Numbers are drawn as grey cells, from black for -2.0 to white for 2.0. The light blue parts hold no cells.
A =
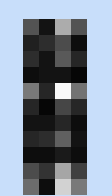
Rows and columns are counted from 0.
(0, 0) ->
-0.7
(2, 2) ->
-0.6
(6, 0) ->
-1.7
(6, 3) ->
-1.8
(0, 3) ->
-0.7
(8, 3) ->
-1.8
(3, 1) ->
-1.7
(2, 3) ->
-1.4
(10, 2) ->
1.3
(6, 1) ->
-1.7
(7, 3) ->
-1.7
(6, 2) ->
-1.4

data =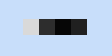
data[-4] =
1.4
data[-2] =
-1.9

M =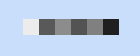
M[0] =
1.7
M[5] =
-1.5
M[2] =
0.2
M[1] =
-0.6

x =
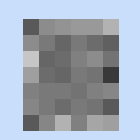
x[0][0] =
-0.6
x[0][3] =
0.4
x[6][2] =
0.8
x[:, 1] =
[0.2, -0.1, -0.4, -0.3, -0.1, -0.1, 0.1]
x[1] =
[0.2, -0.1, -0.4, -0.1, -0.3, -0.5]
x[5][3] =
-0.1
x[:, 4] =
[0.4, -0.3, 0.2, -0.2, 0.0, -0.2, 0.6]
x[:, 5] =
[0.8, -0.5, -0.2, -1.1, 0.1, -0.6, 0.5]
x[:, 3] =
[0.4, -0.1, 0.0, -0.1, -0.2, -0.1, 0.0]
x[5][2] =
-0.3

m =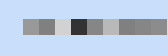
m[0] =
0.4
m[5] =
0.9
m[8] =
0.2

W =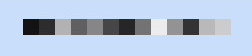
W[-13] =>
-1.7
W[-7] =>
-1.4
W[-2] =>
0.9

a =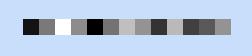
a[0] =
-1.7
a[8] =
-1.2
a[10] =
-1.0
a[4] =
-2.0

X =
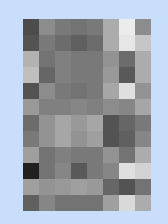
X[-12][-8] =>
-0.8
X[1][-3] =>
0.7
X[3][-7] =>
-0.4
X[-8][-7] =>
0.2
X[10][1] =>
0.3
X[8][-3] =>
0.3
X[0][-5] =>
-0.2
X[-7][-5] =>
0.1
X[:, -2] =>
[1.7, 1.6, -0.3, -0.6, 1.5, 0.1, -0.4, -0.5, -0.2, 1.5, -0.7, 1.4]
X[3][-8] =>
1.0
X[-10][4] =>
-0.1
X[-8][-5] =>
-0.2
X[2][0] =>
0.8
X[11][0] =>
-0.5
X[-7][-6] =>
0.0
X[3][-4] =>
-0.1
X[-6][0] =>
-0.3
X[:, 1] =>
[0.2, -0.1, -0.2, -0.4, 0.2, 0.0, 0.3, 0.3, -0.2, -0.2, 0.3, 0.1]
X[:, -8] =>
[-0.8, -0.7, 0.8, 1.0, -0.7, 0.4, -0.3, -0.1, 0.5, -1.5, 0.5, -0.5]
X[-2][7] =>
-0.2
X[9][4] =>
-0.1
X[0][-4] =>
-0.1
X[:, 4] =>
[-0.1, -0.3, -0.1, -0.1, -0.1, 0.0, 0.6, 0.5, -0.1, -0.1, 0.4, -0.2]

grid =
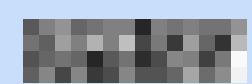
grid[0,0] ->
-0.6
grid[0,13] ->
0.3
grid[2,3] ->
-0.4
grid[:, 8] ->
[0.0, -0.1, -0.8, -0.7]
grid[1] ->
[-0.2, -0.5, 0.5, 0.0, 0.8, 0.0, 1.0, -0.9, -0.1, -1.1, 0.5, -0.4, -1.2, 0.9]
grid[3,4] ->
-1.1
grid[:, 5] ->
[0.0, 0.0, -0.6, -0.8]
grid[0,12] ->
-0.2
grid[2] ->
[-0.7, -0.4, -0.2, -0.4, -1.4, -0.6, -0.2, -1.3, -0.8, 0.1, 0.0, -1.0, -0.1, 1.9]
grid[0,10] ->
0.0
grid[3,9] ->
-0.4
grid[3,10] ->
0.6
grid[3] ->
[-0.5, 0.1, -0.9, 0.1, -1.1, -0.8, 0.1, -0.7, -0.7, -0.4, 0.6, -0.3, 0.2, 1.8]
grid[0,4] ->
-0.2
